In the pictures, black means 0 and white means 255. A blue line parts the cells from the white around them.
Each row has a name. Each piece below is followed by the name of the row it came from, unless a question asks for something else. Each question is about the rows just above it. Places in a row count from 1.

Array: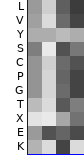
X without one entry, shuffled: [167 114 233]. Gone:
[227]
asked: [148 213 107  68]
G
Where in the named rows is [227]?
X, 1
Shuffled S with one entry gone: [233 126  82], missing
[120]
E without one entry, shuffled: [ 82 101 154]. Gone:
[75]
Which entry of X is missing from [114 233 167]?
[227]

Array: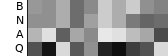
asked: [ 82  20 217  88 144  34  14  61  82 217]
Q
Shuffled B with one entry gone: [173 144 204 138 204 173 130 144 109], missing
[152]
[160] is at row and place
N, 5
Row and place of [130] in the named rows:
B, 10

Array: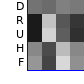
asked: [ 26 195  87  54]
R
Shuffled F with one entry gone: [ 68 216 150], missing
[144]
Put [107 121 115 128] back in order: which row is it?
D
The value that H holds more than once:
[136]
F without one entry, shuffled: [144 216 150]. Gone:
[68]

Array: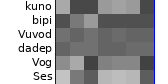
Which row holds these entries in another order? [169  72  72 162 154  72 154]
kuno
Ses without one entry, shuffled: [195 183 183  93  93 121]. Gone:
[189]
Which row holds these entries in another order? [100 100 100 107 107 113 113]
dadep
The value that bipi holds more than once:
[80]
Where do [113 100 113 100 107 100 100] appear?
Vuvod
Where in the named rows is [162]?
kuno, 5
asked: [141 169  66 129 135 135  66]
Vog

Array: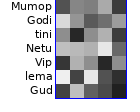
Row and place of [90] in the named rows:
Godi, 3
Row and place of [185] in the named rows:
Netu, 2
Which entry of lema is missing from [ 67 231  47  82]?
[239]
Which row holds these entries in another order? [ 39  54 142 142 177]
Vip

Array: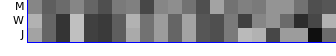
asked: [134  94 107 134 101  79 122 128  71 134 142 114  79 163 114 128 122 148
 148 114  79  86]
M
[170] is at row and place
J, 8
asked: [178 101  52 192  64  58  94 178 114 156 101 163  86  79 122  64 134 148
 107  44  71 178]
W

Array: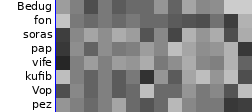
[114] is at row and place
fon, 12
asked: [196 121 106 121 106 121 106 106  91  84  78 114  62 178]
fon
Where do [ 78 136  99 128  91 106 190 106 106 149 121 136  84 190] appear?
Vop
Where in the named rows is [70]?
soras, 9
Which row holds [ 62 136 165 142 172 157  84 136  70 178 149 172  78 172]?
soras
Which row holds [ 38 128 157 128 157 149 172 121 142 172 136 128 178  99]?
vife

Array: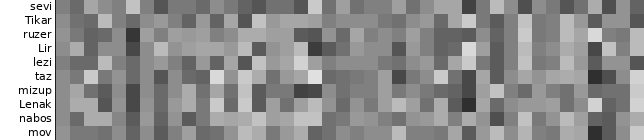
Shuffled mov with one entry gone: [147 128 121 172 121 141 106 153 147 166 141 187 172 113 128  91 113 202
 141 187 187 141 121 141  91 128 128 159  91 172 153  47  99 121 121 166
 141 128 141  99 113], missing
[180]
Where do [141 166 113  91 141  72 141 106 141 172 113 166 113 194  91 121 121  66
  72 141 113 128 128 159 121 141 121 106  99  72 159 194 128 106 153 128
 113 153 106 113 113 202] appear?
mizup
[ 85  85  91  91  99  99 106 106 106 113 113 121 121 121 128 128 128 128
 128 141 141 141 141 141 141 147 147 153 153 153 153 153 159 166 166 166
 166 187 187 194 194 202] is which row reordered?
Tikar
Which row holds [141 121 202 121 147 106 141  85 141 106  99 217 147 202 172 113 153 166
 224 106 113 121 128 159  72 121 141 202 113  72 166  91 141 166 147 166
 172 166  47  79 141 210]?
taz
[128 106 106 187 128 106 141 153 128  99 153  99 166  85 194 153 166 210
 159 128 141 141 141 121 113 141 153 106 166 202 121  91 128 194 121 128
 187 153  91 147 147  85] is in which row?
lezi
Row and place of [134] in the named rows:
nabos, 5

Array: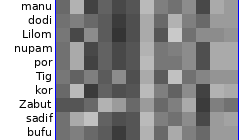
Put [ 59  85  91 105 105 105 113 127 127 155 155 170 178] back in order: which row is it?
bufu
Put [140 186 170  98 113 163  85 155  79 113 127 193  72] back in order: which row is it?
sadif
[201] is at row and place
Lilom, 9
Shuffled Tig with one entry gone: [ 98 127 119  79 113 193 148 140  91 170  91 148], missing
[133]
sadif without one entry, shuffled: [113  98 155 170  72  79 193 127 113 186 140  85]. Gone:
[163]

